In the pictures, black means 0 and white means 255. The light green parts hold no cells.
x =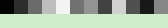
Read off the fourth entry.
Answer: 190
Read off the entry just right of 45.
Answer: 107
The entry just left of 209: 66
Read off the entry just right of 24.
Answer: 134

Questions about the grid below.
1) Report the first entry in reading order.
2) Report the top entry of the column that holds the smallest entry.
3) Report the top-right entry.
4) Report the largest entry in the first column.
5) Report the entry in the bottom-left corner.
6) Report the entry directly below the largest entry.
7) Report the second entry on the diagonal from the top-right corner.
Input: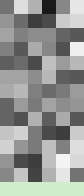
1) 115
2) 25
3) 230
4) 210
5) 135
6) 230
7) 203

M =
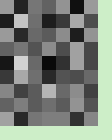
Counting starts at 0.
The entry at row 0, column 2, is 118
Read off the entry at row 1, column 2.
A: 111
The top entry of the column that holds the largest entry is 35
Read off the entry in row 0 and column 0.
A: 154
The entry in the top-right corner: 154
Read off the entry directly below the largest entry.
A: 168
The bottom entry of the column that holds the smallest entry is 126
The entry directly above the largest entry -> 118
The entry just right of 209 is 105
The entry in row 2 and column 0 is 154
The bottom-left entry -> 161
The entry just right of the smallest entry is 49
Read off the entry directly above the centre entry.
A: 140
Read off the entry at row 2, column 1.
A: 41
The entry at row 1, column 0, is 29
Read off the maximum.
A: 209
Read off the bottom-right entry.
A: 134

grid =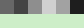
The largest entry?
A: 208
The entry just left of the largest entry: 142

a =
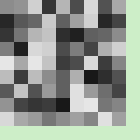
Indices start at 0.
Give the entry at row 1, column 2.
102
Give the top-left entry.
140
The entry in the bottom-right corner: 160
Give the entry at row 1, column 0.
39
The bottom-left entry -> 216
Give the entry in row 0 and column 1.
147
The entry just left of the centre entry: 195
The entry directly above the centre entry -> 76
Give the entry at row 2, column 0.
53
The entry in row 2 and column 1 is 118
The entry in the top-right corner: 168

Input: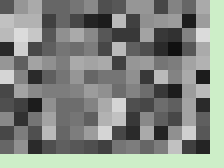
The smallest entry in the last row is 36
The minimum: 16
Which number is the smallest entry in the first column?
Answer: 42
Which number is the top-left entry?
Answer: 87
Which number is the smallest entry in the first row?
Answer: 71
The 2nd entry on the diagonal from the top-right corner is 28
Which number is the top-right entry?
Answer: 170
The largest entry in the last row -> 193
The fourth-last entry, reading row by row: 125
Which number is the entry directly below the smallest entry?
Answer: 125
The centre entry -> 117
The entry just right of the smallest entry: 87
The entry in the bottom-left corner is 102
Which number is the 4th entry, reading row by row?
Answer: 102
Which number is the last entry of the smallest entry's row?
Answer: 170
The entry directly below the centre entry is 144
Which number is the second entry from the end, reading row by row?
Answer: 64
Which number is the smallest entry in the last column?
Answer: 28
